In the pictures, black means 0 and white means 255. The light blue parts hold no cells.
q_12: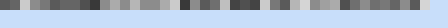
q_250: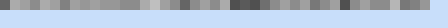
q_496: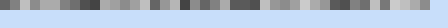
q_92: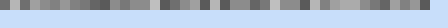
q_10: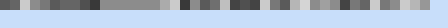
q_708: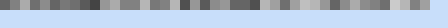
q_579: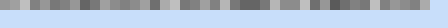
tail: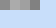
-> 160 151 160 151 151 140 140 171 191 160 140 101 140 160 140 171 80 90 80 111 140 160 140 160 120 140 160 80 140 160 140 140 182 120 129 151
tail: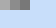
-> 101 160 129 151 90
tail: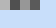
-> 140 151 101 101 80 182 160 111 160 191 182 151 101 140 171 140 129 111 203 182 129 160
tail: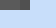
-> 191 151 140 160 203 171 151 90 80 129 111 191 120 203 191 171 140
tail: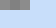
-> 160 111 171 191 120 129 160 129 182 120 101 101 120 182 140 140 191 111 151 90 111 129 120 191 129 151 140 129 171
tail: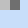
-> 151 90 111 129 120 191 129 151 140 129 171
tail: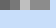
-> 90 182 129 160 171 171 140 120 101 160 129 151 90

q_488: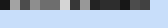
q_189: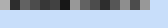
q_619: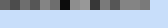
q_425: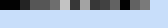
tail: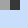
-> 65 98 2 98 122
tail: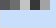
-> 55 65 98 2 98 122
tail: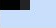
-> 86 86 110 195 55 163 55 65 98 2 98 122
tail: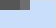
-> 195 55 163 55 65 98 2 98 122

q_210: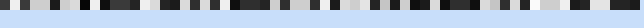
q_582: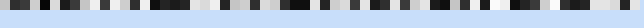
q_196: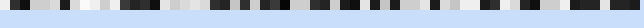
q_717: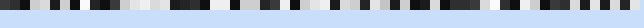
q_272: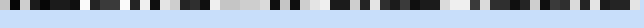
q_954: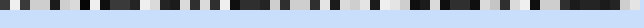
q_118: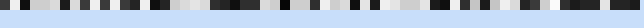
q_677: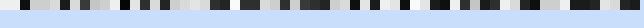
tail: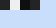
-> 206 218 228 218 47 36 15 47 47 218 206 6 206 206 47 239 206 218 15 228 27 239 228 206 206 228 27 15 239 47 197 27 197 239 218 36 58 206 250 47 27 36 36 228 36 36 27
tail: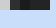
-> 27 36 206 228
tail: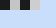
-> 206 228 27 218 197 239 239 27 47 239 218 36 15 206 206 239 27 36 36 228 36 36 27
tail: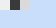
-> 47 47 15 36 206 15 58 47 218 36 228 27 36 36 228
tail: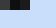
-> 27 218 239 239 58 218 47 47 15 36 206 15 58 47 218 36 228 27 36 36 228
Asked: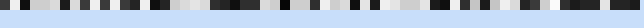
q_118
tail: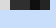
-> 206 15 58 47 218 36 228 27 36 36 228

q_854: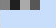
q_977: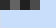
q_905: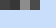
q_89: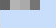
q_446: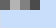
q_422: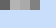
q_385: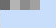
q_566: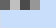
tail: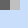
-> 75 151
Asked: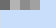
q_385
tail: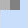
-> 75
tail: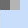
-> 141 161
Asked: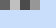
q_566
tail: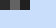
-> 75

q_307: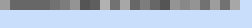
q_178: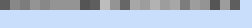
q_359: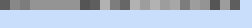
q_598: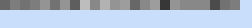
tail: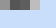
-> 148 103 167 157 178 157 167 125 157 148 85 157 94
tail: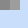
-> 55 148 136 136 136 75 114 125
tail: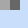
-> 125 103 85 148 136 148 114 157 114 167
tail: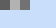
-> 167 103 125 103 85 148 136 148 114 157 114 167
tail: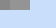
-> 148 85 94 189 148 103 167 157 178 157 167 125 157 148 85 157 94
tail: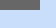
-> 114 125 148 85 94 178 114 167 103 125 103 85 148 136 148 114 157 114 167
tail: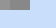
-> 136 75 114 125

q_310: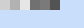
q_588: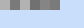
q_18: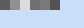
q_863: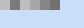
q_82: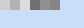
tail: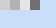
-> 122 83
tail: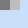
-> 166 133 113
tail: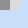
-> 113 122 83
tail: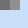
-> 133
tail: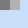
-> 113 133 122

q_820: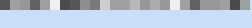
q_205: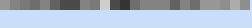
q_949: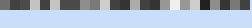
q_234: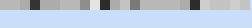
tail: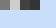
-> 172 65 53 151 239 151 206 33 142 53 121 65
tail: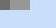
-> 142 172 142
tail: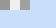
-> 98 151 151 160 75 160
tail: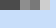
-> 65 53 172 65 53 151 239 151 206 33 142 53 121 65
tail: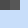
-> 142 121 206 160 160 184 151 172 151 239 160 98 151 151 160 75 160

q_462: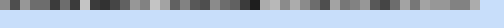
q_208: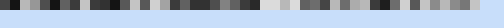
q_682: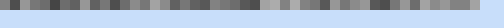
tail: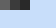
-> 219 219 184 219 97 109 69 184 109 172 184 59 30 109 208 88 196 139 184 139 119 196
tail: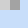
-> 59 97 50 50 78 130 97 59 41 219 219 184 219 97 109 69 184 109 172 184 59 30 109 208 88 196 139 184 139 119 196
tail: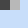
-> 109 172 184 59 30 109 208 88 196 139 184 139 119 196
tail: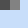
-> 97 59 41 219 219 184 219 97 109 69 184 109 172 184 59 30 109 208 88 196 139 184 139 119 196
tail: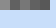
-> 130 119 109 88 78 163 172 130 172 130 119 88 151 119 139 151 88 78 119 151 109 163 139 151 130 130 163
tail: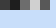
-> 196 139 184 139 119 196
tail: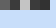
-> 20 88 196 88 208 163 59 97 50 50 78 130 97 59 41 219 219 184 219 97 109 69 184 109 172 184 59 30 109 208 88 196 139 184 139 119 196

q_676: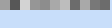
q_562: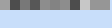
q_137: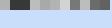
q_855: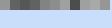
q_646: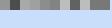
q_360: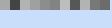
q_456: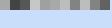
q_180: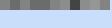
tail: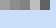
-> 189 120 120
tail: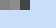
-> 141 150 131
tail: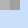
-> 141 131 189 87 179 120 108

